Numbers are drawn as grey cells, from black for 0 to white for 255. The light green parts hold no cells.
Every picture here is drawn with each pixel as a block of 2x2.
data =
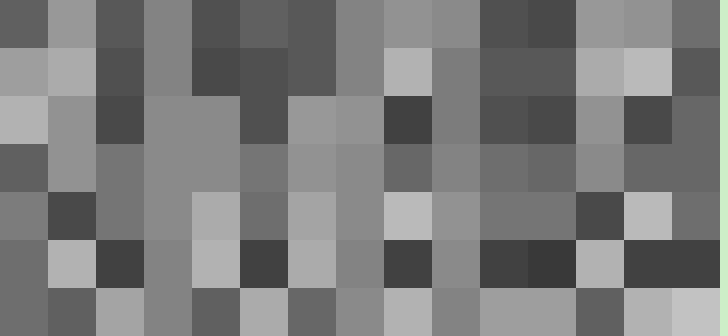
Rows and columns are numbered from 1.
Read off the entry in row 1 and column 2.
152
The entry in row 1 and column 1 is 96
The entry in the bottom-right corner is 194
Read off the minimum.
57
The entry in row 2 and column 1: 158
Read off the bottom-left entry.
110
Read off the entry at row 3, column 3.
73
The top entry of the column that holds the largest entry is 110
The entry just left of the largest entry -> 178
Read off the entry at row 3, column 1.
178
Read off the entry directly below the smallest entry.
158
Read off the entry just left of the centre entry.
146
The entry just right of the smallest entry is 178
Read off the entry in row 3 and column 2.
146

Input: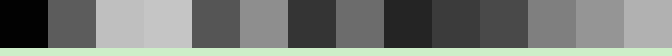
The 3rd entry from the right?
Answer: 127
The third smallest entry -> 52
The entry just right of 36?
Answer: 59
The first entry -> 2

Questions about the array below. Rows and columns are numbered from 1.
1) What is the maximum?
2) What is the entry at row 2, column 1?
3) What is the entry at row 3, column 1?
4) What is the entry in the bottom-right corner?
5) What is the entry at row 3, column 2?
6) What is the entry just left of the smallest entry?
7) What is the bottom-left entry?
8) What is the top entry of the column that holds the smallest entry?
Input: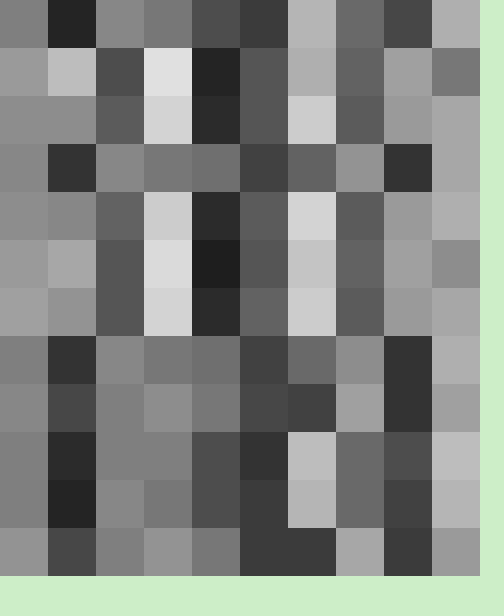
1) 224
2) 154
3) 141
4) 154
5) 141
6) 218
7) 147
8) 77

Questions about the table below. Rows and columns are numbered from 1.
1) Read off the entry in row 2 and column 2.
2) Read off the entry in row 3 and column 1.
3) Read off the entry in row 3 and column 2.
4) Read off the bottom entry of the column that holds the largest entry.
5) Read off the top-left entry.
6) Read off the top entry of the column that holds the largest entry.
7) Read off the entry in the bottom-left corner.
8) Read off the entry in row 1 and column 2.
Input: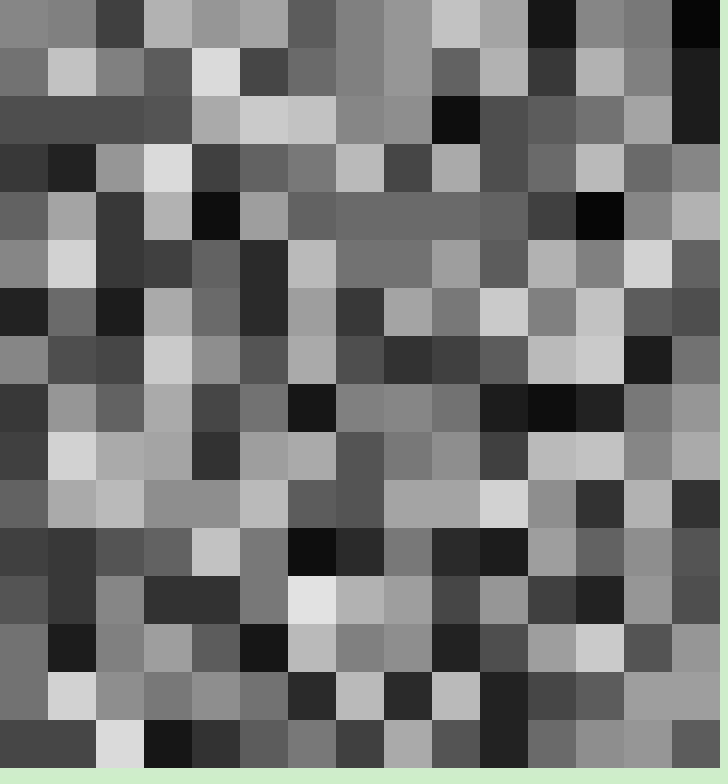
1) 194
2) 78
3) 78
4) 120
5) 134
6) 92
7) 70
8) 128

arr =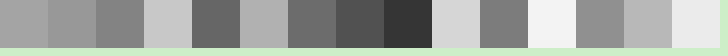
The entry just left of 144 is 243
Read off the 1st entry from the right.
235
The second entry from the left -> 152
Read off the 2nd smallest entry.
81

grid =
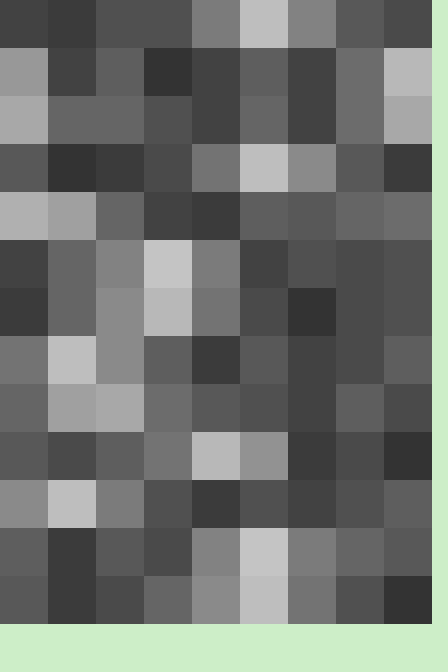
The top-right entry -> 74
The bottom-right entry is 51
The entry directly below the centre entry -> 59
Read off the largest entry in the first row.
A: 190
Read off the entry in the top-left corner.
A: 66
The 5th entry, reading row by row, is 123
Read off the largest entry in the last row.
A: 190
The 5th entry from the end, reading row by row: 138
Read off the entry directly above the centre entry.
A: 123
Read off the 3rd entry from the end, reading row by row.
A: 115
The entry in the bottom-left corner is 88
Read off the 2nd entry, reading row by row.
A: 59
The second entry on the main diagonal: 66
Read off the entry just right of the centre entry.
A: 74
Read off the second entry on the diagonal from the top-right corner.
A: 108
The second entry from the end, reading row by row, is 80
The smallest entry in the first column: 59
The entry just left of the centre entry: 184
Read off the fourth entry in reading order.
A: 80

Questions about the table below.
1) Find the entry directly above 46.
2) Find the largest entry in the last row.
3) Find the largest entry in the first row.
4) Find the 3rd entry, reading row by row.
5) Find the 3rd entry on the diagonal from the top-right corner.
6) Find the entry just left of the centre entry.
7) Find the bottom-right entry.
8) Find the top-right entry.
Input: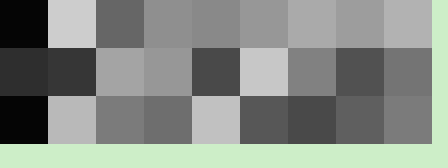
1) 5
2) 193
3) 205
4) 102
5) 73
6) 151
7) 123
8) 178
